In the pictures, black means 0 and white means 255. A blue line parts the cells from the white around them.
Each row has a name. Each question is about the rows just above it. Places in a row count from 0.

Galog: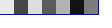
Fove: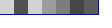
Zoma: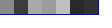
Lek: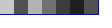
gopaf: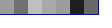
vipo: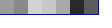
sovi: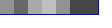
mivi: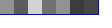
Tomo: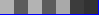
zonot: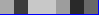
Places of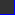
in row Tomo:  6
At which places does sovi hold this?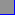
0 4

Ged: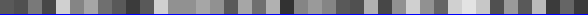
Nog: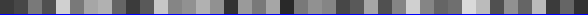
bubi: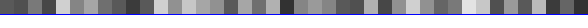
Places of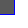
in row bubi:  0 8 10 16 24 37
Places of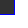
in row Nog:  16 41
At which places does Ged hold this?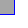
6 14 17

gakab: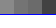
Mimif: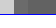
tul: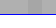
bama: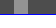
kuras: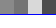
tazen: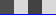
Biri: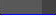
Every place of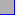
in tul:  0 1 3
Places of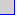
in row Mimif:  0
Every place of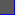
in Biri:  0 1 2
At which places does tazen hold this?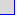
1 3
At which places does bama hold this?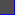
0 2 3
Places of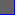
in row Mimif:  2 3

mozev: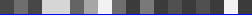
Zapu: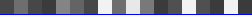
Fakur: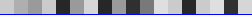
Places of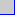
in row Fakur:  0 3 12 14
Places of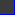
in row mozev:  9 11 13 15 17
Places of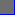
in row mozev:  1 8
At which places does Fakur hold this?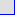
11 15
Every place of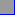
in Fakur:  2 5 8

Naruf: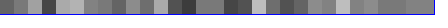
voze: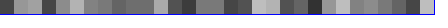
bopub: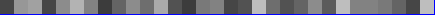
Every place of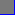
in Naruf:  1 7 14 15 27 28
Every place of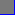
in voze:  7 14 15 27
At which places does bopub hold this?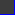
7 13

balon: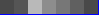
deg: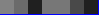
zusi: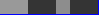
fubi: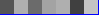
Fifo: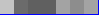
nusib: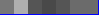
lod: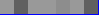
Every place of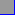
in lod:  0 2 3 5
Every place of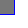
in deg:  3 4
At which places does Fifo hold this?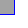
4 6
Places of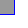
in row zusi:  0 1
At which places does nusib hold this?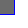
5 6
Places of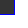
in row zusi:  2 3 5 6

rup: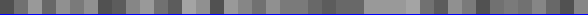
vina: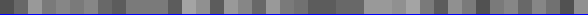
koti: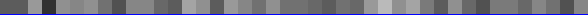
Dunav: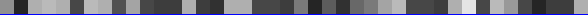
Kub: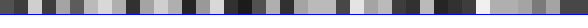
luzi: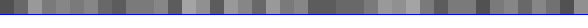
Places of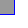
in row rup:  2 10 16 26 27 28
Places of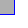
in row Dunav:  2 4 7 13 16 17 32 41
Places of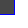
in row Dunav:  5 10 18 19 29 30 34 37
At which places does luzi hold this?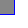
4 6 11 17 21 36 38
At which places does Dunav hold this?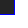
1 22 38
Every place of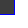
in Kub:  1 3 28 33

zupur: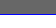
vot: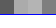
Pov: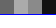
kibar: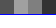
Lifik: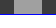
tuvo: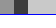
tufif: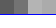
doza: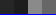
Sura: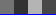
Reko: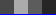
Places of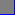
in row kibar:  2
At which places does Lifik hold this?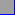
1 2
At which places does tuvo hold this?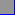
0
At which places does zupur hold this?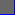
0 1 2 3

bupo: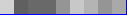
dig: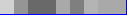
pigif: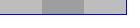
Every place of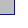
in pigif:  0 1 2 6 7 8
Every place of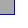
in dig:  4 7 8
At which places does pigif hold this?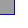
3 4 5

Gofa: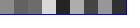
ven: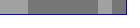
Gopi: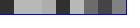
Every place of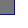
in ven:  2 3 4 5 6 8
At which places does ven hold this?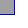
0 1 7
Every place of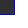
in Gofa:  8
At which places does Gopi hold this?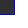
0 4
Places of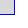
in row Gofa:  3
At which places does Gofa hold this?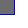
2

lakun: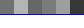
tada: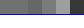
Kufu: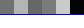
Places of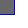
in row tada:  2
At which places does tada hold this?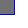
0 1

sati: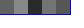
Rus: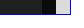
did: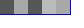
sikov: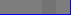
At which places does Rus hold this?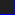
0 1 2
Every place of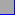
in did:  1 4
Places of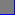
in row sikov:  0 1 2 4

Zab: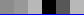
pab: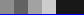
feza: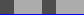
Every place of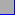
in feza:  1 2 4 5
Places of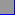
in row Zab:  1
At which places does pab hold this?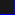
4 5
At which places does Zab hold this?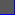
4

